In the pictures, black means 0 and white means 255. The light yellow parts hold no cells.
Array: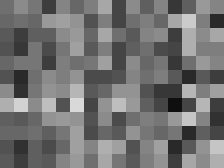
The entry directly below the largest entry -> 147
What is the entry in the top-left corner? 111
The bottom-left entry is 89
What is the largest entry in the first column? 175
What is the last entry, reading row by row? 175
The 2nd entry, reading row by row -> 139
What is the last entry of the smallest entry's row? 61
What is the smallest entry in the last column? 41
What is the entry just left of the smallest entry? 69
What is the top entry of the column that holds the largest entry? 103
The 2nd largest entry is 210
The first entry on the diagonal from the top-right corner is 132
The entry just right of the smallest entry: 69
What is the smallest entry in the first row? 55
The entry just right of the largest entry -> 69
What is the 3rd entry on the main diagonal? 95
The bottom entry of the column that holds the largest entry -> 153
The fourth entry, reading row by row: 61
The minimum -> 15
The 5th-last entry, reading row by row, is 147
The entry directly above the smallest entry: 55
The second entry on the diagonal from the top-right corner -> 126
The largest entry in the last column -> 197
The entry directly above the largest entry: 182
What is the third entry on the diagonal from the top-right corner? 175
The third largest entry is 203

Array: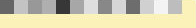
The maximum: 243
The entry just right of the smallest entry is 167

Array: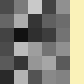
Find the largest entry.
201
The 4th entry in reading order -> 67
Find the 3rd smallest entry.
47
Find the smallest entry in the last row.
41
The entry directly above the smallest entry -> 172
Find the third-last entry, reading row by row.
83
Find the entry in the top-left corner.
75
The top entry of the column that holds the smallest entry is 123
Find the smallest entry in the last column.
90

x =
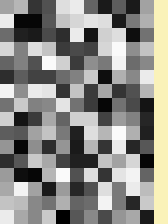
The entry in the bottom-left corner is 235
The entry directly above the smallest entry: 176
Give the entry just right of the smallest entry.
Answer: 87
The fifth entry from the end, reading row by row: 136
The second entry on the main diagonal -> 6
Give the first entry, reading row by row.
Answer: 162
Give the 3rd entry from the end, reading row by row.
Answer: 149
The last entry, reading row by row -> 26
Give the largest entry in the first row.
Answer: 235
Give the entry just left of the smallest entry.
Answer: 201
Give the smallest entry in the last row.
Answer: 0
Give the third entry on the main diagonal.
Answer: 26
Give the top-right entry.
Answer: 162
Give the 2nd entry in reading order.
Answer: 182
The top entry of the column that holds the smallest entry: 222
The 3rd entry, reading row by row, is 52
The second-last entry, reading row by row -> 168
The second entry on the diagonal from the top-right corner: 121

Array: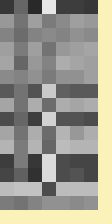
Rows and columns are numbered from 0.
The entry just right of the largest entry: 61
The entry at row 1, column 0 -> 152
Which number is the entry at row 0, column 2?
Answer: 41
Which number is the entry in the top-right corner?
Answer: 55
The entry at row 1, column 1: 115
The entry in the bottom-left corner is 123
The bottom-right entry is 145
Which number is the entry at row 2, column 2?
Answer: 131
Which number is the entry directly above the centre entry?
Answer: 202
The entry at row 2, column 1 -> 108
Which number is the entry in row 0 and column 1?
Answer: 102
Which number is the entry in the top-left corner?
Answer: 55
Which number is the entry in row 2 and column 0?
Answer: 131
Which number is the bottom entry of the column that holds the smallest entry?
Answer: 131
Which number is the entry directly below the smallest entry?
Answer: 159
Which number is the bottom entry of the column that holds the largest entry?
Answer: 145
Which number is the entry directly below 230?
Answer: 123
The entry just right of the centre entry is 173

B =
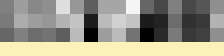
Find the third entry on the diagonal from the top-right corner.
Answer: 57
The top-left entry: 128
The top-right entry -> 143
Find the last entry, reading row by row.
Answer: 143
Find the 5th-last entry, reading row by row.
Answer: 42
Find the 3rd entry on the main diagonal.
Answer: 108
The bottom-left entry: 102
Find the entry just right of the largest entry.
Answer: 102
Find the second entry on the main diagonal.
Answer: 172
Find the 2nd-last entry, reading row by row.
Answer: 64
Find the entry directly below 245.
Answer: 195
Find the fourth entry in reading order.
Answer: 143
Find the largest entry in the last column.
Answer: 179
